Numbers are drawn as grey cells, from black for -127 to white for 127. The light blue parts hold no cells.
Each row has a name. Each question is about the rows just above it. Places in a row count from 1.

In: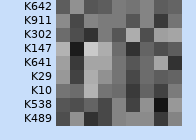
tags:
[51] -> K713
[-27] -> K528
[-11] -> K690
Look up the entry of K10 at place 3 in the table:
K713
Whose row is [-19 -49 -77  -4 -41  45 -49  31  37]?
K302
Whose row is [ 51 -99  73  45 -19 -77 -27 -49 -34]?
K147

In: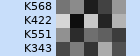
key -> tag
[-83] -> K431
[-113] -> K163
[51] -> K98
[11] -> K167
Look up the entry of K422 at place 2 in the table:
K163
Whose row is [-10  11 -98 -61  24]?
K568
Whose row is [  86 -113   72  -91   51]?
K422

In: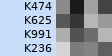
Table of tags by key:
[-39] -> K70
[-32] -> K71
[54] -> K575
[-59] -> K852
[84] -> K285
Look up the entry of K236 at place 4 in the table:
K71
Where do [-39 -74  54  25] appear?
K625
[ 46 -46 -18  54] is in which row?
K991
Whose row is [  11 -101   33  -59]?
K474
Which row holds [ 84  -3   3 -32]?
K236

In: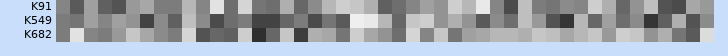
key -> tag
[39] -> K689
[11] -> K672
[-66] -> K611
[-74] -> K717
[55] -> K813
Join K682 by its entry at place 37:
K689
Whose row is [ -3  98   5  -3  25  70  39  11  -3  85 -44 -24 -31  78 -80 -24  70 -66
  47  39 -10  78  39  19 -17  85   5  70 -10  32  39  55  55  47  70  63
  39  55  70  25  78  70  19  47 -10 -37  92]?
K682
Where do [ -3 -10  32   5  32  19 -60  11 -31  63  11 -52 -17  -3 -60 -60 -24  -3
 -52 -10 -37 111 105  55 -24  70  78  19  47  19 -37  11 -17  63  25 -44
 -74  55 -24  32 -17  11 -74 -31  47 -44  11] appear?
K549
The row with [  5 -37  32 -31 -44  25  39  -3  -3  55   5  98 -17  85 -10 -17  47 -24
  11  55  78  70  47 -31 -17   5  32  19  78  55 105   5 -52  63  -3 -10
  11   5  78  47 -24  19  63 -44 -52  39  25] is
K91

